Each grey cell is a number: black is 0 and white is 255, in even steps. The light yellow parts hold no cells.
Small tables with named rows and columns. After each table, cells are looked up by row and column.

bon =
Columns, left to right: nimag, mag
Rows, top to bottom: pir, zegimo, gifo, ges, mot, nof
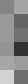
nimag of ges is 148
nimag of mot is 167
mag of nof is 110
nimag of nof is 210
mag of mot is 156
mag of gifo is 113
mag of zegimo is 101
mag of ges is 50
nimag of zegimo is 153
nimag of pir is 133
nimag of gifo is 154
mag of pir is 164
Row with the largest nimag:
nof

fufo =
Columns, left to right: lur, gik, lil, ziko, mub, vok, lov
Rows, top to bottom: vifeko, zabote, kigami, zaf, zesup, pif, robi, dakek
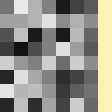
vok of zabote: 177
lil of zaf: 76
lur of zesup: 206
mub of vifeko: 25
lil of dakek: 45
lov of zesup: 140
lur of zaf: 60
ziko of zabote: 224
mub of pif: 46
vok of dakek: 205
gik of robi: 181
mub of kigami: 25
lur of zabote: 161
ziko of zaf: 129

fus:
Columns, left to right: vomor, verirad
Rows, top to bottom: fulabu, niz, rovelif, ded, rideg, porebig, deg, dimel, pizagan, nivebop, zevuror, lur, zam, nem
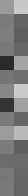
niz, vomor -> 123
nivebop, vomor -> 156
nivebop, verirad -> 186
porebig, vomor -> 118
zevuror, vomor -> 123
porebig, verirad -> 110
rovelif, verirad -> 95

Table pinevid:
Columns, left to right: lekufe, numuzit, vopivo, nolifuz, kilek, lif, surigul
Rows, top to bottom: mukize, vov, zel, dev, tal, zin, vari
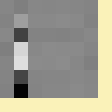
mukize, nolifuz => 134
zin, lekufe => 132
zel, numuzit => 65
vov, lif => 137
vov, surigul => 130
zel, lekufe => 136
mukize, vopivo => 135
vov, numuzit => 158
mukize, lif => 134
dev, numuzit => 213
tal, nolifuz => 138
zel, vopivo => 131
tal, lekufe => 133
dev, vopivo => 136
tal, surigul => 128
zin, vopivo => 133
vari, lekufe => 130
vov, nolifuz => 137
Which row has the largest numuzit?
tal

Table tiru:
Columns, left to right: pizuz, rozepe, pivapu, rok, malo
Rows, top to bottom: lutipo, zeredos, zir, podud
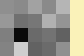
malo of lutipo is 181
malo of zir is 97
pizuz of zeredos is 152
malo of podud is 144
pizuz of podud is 131
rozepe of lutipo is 138
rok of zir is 115
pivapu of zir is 106
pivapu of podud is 98
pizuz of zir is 127
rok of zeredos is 177
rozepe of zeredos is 112

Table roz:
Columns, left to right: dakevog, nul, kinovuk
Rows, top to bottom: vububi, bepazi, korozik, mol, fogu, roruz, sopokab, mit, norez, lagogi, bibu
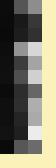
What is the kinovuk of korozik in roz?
49
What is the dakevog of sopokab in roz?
11
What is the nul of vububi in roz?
85
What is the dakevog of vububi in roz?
12
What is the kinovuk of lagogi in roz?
236
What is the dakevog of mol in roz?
13
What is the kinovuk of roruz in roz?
208
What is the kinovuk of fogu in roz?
164
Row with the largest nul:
mol

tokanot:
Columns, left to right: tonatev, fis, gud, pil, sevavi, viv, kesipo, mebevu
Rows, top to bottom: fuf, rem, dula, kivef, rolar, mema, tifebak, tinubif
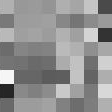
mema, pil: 92
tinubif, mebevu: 176
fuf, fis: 152
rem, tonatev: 121
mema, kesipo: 100
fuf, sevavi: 175
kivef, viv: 176
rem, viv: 117
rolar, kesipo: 111
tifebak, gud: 128
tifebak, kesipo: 122
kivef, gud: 128

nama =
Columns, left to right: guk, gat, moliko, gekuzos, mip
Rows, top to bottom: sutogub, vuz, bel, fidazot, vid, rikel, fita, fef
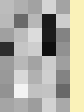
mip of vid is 159
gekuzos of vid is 204
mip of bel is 131
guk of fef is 165
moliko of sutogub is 162
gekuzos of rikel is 207
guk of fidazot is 45
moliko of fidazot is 206
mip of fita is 104
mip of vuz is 205
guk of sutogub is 188
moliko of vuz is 183
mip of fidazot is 145
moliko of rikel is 177
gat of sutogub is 175
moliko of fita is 193
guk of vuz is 185
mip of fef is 169
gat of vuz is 105

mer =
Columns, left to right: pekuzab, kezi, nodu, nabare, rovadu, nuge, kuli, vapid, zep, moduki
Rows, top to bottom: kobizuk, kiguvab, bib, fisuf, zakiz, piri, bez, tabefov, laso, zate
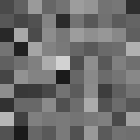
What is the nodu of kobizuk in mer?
154
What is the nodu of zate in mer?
103
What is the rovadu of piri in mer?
27
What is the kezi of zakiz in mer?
112
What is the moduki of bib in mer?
95
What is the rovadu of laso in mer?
122
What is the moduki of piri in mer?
136
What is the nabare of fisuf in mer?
130
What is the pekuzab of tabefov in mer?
49
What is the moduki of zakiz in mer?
111
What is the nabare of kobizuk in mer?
102

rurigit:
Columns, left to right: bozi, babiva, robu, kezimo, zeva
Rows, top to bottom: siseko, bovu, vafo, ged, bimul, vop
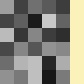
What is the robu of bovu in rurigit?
27
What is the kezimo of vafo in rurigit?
61
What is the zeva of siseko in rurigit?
61
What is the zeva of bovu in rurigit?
99
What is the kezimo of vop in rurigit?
23
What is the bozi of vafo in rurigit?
187
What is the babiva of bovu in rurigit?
95
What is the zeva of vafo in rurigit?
46
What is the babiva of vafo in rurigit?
54
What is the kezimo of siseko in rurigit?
90
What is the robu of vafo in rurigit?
134
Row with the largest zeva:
bimul

